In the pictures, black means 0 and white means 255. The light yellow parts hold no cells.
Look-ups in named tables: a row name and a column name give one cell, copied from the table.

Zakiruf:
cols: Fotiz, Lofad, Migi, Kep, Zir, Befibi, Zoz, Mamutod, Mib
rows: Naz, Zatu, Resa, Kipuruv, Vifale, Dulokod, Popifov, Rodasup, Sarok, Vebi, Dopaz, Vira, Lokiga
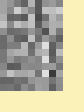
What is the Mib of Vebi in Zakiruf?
119
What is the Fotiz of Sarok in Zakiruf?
120
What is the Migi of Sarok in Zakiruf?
123
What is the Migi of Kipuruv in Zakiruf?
192
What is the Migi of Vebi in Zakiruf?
95
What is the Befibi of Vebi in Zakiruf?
137

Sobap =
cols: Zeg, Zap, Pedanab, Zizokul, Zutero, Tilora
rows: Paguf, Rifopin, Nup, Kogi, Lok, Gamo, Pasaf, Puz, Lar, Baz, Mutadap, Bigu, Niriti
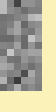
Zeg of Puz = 116
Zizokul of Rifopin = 110
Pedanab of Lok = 164
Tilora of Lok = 151
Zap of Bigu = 106
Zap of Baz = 157
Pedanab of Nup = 131
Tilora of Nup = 191

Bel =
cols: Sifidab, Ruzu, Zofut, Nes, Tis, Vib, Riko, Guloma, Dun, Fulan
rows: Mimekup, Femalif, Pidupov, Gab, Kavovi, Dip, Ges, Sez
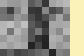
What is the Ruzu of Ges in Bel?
159
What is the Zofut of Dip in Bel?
166
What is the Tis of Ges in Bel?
35
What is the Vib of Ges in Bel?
70
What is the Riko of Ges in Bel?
34
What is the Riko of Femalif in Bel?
136
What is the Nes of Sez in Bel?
77
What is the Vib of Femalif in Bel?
52
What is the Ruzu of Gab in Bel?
191
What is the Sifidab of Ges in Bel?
173
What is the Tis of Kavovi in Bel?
82
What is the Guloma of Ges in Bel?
169
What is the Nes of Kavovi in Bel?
159
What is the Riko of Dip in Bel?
37
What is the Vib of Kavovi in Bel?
121
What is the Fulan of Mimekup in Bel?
184
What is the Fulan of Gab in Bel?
171
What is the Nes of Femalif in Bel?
169
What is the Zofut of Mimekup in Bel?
152
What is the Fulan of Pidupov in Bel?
119

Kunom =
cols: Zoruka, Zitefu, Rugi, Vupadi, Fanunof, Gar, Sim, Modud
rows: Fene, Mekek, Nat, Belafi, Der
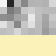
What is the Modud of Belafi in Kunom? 188
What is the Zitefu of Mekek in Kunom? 122
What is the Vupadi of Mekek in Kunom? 198
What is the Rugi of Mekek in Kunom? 142
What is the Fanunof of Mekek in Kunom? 206
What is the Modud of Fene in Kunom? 214
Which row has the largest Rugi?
Der

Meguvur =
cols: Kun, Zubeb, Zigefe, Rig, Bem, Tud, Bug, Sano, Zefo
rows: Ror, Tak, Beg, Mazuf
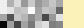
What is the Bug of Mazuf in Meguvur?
223
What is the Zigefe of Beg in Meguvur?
201
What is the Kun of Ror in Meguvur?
239
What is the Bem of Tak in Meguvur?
252
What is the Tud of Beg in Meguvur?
168
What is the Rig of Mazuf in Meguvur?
163
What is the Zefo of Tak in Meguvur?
102
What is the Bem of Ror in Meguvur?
202
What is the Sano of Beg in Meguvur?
153
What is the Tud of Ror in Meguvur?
153
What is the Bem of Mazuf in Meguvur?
120
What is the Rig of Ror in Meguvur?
153
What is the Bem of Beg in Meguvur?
140
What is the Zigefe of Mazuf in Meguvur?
69
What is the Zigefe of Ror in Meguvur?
219
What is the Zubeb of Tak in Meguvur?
228
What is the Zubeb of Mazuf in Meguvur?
159
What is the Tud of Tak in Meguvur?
163
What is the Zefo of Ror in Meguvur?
169
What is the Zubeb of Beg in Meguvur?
84

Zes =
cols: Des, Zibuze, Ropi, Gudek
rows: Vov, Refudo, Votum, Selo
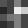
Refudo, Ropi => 235
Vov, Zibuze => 65
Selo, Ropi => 128
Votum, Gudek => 69
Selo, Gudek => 69
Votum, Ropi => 128
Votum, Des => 83
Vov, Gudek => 64
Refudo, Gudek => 202
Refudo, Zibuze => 65
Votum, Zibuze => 116
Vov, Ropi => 128
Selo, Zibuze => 65
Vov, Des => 83
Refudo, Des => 39
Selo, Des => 46
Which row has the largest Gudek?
Refudo

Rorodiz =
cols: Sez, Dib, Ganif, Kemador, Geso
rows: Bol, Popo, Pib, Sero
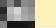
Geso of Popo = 146
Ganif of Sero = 22
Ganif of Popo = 213
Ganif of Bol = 76
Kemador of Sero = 22
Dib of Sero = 22
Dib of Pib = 174
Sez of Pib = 63
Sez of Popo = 40
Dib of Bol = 133
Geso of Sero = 30
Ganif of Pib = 194
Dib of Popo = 186
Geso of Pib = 157
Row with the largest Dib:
Popo

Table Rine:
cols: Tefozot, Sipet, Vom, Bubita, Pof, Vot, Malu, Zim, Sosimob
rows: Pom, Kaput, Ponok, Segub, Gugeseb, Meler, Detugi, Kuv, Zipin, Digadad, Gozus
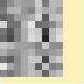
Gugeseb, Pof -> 211
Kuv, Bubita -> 167
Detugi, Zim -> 144
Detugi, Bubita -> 161
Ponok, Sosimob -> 196
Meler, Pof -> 218

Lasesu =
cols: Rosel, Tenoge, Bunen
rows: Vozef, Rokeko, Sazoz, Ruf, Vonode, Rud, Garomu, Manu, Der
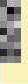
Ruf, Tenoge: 163
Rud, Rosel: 173
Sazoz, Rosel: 159
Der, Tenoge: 136
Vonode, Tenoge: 144
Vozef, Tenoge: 177

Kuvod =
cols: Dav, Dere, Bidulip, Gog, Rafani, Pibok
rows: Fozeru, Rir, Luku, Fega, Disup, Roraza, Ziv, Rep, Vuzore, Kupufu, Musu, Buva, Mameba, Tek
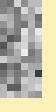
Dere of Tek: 208
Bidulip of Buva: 125
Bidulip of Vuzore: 168
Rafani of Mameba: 198
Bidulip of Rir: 118
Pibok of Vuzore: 147
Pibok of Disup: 232
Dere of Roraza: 89
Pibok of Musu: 60

